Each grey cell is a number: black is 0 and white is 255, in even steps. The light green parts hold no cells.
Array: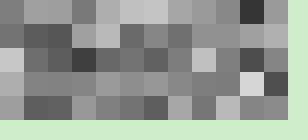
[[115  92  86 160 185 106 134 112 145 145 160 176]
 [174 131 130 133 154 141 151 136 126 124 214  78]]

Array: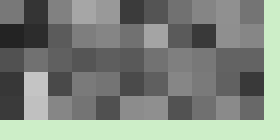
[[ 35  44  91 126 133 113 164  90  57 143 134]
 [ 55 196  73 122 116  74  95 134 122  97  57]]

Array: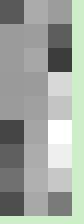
[[155 157  93]
 [154 155 216]
 [ 69 165 255]
 [112 176 199]]

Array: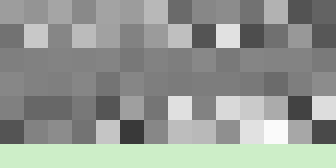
[[114 200 134 187 161 130 155 191  84 225  77 112 152  87]
 [135 129 127 134 116 134 126 123 125 125 121 107 126 140]
 [ 84 130 140 115 197  57 135 189 185 143 225 250 167  73]]

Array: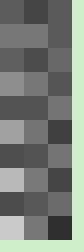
[[119 118  91]
 [143 119  86]
 [159 117  65]
 [185 120  69]
 [202 118  48]]

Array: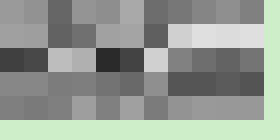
[[160 158  98 112 161 164  95 208 223 220 223]
 [135 135 124 126 115 105 143  85  85  91  84]]

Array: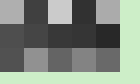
[[78 69 56 53 40]]

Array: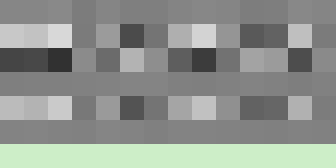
[[200 194 216 123 155  75 116 175 211 149  89  98 191 123]
 [127 128 128 129 130 132 132 128 127 129 131 129 126 129]
 [131 132 130 129 133 131 128 131 131 130 129 128 130 129]]

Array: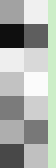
[[ 15  94]
 [194 251]
 [174 120]]
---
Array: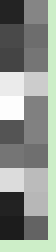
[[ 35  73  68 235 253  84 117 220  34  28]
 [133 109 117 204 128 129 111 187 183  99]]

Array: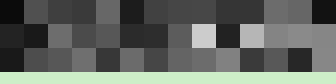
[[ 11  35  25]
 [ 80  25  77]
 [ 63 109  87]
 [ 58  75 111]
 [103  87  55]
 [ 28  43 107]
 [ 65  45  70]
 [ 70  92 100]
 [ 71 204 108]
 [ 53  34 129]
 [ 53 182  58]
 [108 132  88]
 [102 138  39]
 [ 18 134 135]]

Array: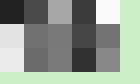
[[ 34 228 234]
 [ 73 113 107]
 [167 121 123]
 [ 58  69  49]
 [250 115 136]]

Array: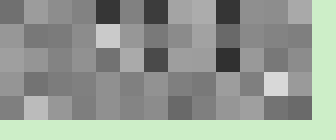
[[112 151 159 149 127]
 [156 120 149 115 187]
 [141 123 131 124 151]
 [130 140 145 128 126]
 [ 54 202 114 144 144]
 [129 151 170 128 132]
 [ 60 121  74 146 140]
 [164 139 158 127 105]
 [172 162 157 121 127]
 [ 53 105  48 157 150]
 [143 137 153 127 159]
 [141 131 120 216 115]
 [169 127 140 154 106]]

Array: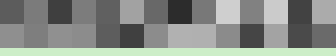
[[ 92 143]
 [123 126]
 [ 63 144]
 [124 140]
 [ 96  93]
 [162  64]
 [104 140]
 [ 44 177]
 [120 176]
 [207 139]
 [129  69]
 [203 163]
 [ 66  74]
 [171 106]]

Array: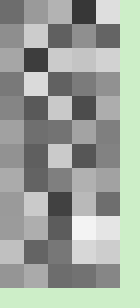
[[109 142 166 121 133 161 146 171 154 155 192 149]
 [154 204  61 218  89 111  95  99 202 174 100 170]
 [179  96 203  97 201 115 202 127  65  92 119 109]
 [ 55 143 196 123  76 163  86 177 185 243 215 114]
 [222 100 210 145 173 127 130 162 110 229 205 134]]
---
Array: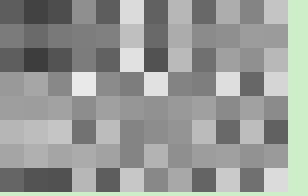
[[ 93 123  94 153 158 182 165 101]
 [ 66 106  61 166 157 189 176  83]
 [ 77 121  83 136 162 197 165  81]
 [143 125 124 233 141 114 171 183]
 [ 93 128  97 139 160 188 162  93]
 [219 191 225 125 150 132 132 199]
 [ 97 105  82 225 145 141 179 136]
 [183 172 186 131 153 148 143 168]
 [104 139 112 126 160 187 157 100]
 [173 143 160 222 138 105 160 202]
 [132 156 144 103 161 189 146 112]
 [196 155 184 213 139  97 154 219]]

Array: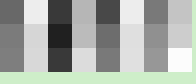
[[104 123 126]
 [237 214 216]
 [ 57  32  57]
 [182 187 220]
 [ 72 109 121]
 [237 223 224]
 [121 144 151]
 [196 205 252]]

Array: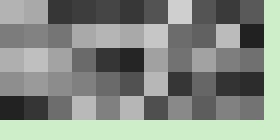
[[179 124 175 142  34]
 [169 130 191 154  53]
 [ 54 117 163 140 109]
 [ 61 169 106 128 185]
 [ 69 181  53 106 128]
 [ 55 169  37  81 182]
 [ 83 198 161 183  79]
 [207 108 114  54 137]
 [ 84  97 162 102  93]
 [ 58 187 126  51 129]
 [ 89  33 112  44 115]]

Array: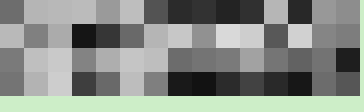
[[109 185 122 116]
 [181 128 191 179]
 [184 171 201 205]
 [187  21 131  62]
 [154  54 174 105]
 [190 105 197 189]
 [ 83 181 190 127]
 [ 43 199 108  25]
 [ 50 145 116  18]
 [ 35 217 122  43]
 [ 48 206 162  66]
 [182  88 117  41]
 [ 40 209  98  23]
 [152 133 115 108]
 [141 125  30  86]]

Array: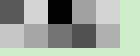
[[ 89 198]
 [212 165]
 [  2 115]
 [161  81]
 [212 175]]

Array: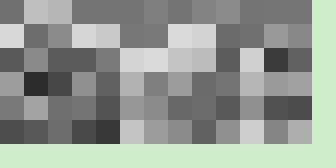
[[112 215  89 157 120  77]
 [191 109 138  44 163  87]
 [182 139  91  70 110 109]
 [114 213  91 144 115  73]
 [115 200 122  96  83  55]
 [116 119 212 177 151 196]
 [127 120 218 127 139 155]
 [115 218 195 155 104 139]
 [131 211 188 107 108  97]
 [139 107  92 116  89 144]
 [115 112 208 182 144 206]
 [117 153  59 154  81 133]
 [117 136  96 160  76 174]]

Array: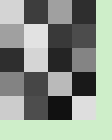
[[212 160  45 131 203]
 [ 60 226 213  70  77]
 [160  57  36 186  16]
 [ 46  76 132  25 221]]
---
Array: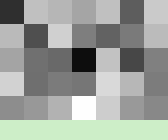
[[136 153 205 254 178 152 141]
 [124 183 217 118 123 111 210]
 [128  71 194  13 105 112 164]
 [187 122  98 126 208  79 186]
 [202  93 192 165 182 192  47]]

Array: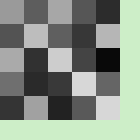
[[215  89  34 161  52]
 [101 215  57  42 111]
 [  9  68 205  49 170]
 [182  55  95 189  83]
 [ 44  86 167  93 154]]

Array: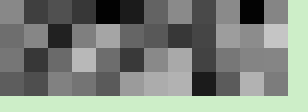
[[124 178  91  27 178 172 155  90 116 129  78  93]
 [133 132 119  66 169 137  57 109 184 106  55 118]
 [197 140 157  69  55  88 101 165 127  33 134 110]
 [133   3 138  73 138  99  27   2  55  80  63 136]]

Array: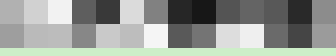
[[155  69 106 239 221 116  89 245 189 201 135 188 186 158]
 [140  41  88 100  84  23  38 129 219  57  94 242 209 177]]

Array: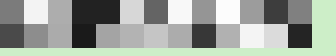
[[ 36 219 244 177  55 172 197 179 164  26 171 141  74]
 [128  61 156 252 149 248 100 215  34  34 173 243 123]]

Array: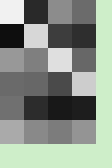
[[148 124 137 170]
 [ 29  24  44 112]
 [205  74 103 106]
 [103 223 127 152]
 [ 46  61 215  14]
 [107 140  41 241]]
